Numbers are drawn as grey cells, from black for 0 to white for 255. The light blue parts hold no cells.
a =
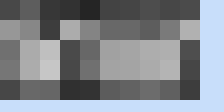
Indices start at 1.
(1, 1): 72
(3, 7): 165
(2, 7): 104
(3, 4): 74
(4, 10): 70
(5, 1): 71
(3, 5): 103
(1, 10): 75
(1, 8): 77
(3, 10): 78
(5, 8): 108
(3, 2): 171

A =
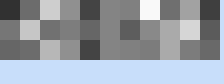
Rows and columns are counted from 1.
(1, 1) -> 49
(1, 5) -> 68
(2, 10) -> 214
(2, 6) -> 132
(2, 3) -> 113
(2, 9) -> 170
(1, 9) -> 111
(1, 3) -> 206
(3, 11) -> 105
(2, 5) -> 102
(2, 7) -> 93

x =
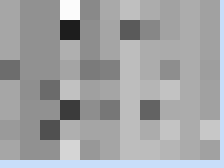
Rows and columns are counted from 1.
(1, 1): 166
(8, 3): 145
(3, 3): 145
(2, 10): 172
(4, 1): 109
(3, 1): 166
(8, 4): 213
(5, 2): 143
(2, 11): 161
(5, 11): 161
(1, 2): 145
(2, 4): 29
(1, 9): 162
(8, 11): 161
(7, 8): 172
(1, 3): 145
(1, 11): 161
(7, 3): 80
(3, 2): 145
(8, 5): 152
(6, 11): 161
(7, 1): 154
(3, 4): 175
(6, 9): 171
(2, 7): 90
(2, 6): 165
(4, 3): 145
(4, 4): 164
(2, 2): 145

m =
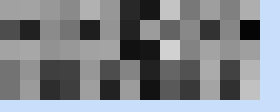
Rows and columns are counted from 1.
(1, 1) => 161
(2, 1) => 77
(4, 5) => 151
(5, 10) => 57
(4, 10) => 82
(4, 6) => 77
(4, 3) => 63
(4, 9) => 101
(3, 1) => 163
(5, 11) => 164
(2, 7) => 34
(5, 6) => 34
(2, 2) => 33
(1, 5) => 177
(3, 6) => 164
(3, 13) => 159
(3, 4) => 152
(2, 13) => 5

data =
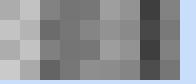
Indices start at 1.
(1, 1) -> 172
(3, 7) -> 147
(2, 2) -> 180
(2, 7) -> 138
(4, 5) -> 142
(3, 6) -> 157
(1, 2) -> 194
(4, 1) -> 202
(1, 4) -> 117
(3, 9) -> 129

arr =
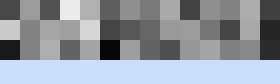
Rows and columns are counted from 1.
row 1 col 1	72
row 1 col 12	131
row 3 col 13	136
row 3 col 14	44
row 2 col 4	160
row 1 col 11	143
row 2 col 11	117
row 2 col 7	87
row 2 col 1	203
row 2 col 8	103
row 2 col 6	68
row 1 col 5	176
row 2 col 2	131
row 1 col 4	235

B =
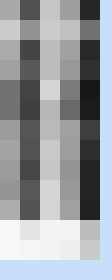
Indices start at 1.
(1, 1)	169
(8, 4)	158
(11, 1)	173
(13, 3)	244
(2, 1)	204
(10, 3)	213
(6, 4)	105
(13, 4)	239
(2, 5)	114
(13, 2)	245
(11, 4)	161
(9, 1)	155
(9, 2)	70
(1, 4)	159
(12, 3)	243
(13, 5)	201
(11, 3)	212
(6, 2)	63
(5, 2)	67

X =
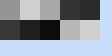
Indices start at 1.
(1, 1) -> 149
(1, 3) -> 168
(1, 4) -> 51
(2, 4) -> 184

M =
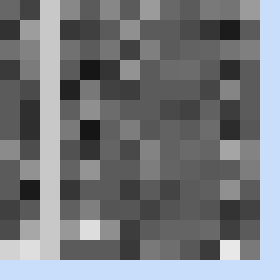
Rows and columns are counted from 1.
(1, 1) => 103
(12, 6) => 143
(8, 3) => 200
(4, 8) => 91
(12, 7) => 61
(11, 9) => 84
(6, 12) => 61
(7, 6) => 96
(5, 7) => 61
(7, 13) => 87
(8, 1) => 139
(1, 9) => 104
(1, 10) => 91
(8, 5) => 50
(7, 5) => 21
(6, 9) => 73
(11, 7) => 86
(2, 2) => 157
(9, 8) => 125
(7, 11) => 108
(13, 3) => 200
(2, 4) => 55
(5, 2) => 75
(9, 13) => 125
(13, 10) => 88
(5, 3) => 200
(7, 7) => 125
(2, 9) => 91
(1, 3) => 200
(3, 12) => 116
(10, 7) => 59
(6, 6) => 108
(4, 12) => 42
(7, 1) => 91

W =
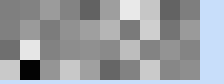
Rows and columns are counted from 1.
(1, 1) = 127
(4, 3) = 149
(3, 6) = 138
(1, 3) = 155
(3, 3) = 130
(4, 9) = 135
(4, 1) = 201
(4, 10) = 142
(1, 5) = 98
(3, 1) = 111

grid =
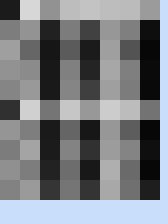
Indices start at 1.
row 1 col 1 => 27
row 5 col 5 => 63
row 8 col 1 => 124
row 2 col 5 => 65
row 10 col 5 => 52
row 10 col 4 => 117
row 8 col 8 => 15
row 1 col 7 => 187
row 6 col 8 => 115
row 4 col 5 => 36
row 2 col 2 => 147
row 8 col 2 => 164
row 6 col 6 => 204
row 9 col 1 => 144
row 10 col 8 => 30
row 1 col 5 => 195
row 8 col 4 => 131
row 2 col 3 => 33
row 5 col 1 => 133
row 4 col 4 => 128
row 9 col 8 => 7
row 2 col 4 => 124
